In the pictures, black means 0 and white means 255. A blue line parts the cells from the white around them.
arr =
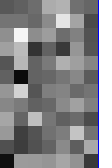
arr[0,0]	88
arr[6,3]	127
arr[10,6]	169
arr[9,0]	153
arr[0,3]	172
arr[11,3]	149
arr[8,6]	75
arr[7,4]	138
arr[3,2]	51
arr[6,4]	132
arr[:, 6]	[102, 74, 82, 84, 133, 91, 116, 128, 75, 115, 169, 57]
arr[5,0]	97
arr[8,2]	191
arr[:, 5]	[112, 164, 129, 150, 159, 136, 106, 161, 107, 196, 94, 146]
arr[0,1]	96
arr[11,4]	166
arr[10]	[80, 61, 81, 99, 138, 94, 169]
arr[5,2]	99
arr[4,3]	122
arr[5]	[97, 11, 99, 103, 118, 136, 91]

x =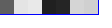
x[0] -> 95
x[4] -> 37
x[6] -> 208
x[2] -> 233

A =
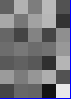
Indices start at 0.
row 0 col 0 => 97
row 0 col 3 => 186
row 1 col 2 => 162
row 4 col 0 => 89
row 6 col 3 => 19
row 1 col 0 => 168
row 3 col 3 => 114
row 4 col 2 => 88
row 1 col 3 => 183
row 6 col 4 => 233

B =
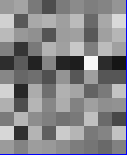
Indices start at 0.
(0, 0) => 154
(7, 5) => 130
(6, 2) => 172
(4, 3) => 133
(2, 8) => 182
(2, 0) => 186
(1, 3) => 178
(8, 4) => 114
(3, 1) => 53
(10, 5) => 125
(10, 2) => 157
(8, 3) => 128
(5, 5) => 87
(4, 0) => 45
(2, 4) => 157
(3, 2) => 121
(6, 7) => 122
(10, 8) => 129
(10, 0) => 155
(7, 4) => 173
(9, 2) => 180
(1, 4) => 159
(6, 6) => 99
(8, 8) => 71
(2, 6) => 88
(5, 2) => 111
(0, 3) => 77
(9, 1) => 48
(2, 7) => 160
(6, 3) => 111
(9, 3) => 95

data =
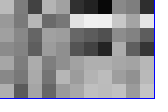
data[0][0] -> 187
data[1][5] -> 226
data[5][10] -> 185
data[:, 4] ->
[161, 119, 157, 143, 143, 182, 154]
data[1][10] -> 228
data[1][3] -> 106
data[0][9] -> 126
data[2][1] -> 136
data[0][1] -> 125
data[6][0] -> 175
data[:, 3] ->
[180, 106, 161, 156, 126, 116, 102]
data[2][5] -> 103
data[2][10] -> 93
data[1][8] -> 199
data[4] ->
[166, 125, 172, 126, 143, 162, 175, 175, 167, 163, 183]
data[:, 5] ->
[48, 226, 103, 84, 162, 156, 168]
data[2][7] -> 80
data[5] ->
[136, 120, 170, 116, 182, 156, 179, 188, 158, 145, 185]
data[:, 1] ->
[125, 122, 136, 131, 125, 120, 91]
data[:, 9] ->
[126, 164, 130, 95, 163, 145, 155]

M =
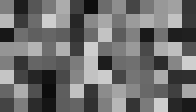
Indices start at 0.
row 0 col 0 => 127
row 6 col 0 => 102
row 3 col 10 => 73
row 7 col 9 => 52
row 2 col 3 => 102
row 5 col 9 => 117
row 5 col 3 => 19
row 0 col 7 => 108
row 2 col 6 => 108
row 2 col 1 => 111
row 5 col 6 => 194
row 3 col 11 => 173
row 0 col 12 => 161
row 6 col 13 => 168
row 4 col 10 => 84
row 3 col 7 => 112
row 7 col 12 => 39
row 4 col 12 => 134
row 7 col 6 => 48
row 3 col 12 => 191
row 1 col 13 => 57
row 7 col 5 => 101
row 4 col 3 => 96
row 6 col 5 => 193
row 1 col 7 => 168
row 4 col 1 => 51
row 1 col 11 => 153
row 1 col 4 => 162
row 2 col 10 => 25
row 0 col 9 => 69
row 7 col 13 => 25
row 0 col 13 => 54

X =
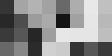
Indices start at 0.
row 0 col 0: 53
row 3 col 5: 50
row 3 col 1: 135
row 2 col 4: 231
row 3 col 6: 87
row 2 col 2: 38
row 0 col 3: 162
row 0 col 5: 173

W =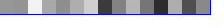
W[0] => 151
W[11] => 44
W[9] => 182
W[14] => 137
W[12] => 173
